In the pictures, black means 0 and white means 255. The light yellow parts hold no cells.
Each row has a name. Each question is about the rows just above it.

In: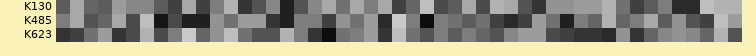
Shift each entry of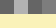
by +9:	[110 187 110 134]
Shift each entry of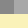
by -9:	[126 159]
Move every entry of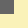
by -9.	[92]
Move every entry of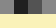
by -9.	[126  23  74 126]
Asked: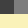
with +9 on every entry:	[ 73 134]

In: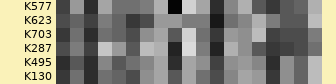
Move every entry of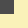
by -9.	[67]
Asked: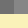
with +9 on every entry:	[121 143]
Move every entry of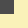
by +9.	[85]
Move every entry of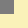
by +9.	[133]
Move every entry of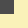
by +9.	[85]

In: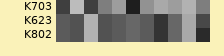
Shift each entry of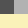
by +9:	[ 91 187]
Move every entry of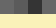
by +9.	[112 100  61 112]
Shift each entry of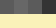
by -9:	[82 94 82 43]
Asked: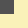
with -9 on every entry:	[73]
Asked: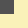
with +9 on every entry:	[91]

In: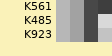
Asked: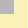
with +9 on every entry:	[192]
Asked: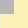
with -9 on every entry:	[174]

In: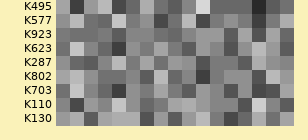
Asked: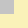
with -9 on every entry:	[187]
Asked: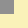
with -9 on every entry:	[135]
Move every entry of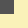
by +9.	[92]
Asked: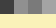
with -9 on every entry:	[ 54 135 113 155]
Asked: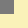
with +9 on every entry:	[131]

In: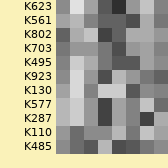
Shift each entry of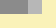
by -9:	[130 130 174]
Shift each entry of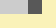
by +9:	[213 213  97]
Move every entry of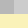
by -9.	[174 195]
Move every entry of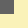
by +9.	[107]

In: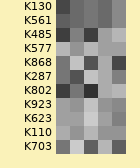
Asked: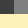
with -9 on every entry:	[ 53 119]
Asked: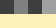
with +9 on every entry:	[ 71 137  71 169]

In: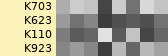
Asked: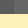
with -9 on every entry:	[82 93]
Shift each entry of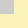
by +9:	[213]
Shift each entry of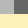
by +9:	[193 111]
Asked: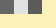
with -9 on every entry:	[ 93 216  82]
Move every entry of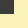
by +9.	[69]
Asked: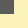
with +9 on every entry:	[100]
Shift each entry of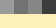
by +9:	[163 123 143  69]

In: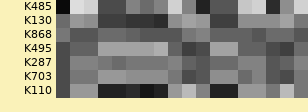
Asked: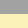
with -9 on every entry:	[153 153]
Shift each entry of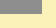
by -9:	[133 133 133]
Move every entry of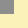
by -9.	[133]
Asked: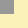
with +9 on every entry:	[161]

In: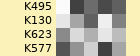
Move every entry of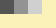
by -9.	[ 75 138 199]
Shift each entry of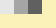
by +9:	[239 174 105]
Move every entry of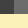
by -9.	[56 99]

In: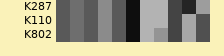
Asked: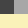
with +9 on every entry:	[ 77 176]
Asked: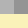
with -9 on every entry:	[170 139]
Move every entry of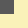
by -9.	[80]
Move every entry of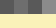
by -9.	[ 80 101  80 130]

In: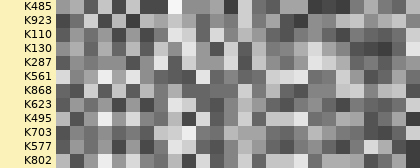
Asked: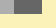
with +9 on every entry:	[183 111 111]
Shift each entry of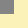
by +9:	[141]
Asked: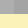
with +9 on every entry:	[183 173]
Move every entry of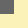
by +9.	[111]
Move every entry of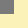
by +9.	[131]

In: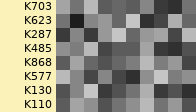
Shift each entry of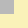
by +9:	[194]
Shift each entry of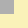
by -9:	[166]

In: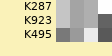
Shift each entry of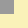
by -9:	[145]
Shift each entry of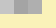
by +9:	[206 173 184]
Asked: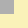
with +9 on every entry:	[184]
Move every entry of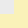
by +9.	[244]
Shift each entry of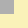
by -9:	[166]

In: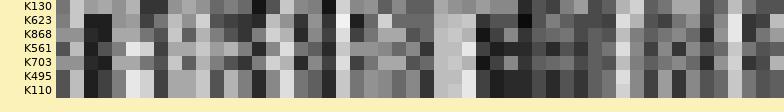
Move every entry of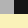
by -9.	[170  12]
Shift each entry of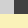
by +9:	[218  74]
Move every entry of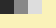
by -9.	[ 33 127 212]
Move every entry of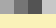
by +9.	[177 126  92 208]
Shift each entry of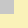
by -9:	[190]
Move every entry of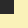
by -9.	[33]

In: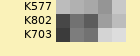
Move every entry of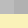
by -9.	[179 168]
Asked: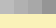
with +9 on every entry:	[197 186 177 158]

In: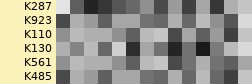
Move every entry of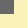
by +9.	[113]
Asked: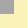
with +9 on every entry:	[175]
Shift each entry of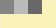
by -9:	[123 177  95]

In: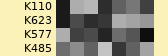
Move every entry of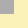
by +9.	[182]
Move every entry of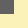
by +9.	[106]

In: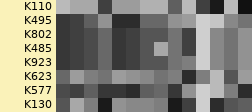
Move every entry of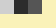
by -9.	[198  35  76]
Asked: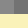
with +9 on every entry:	[145 124]
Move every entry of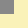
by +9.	[145]

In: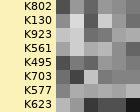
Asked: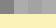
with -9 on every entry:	[122 163 154 163]
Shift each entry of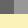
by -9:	[ 92 143]
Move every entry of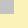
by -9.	[186]

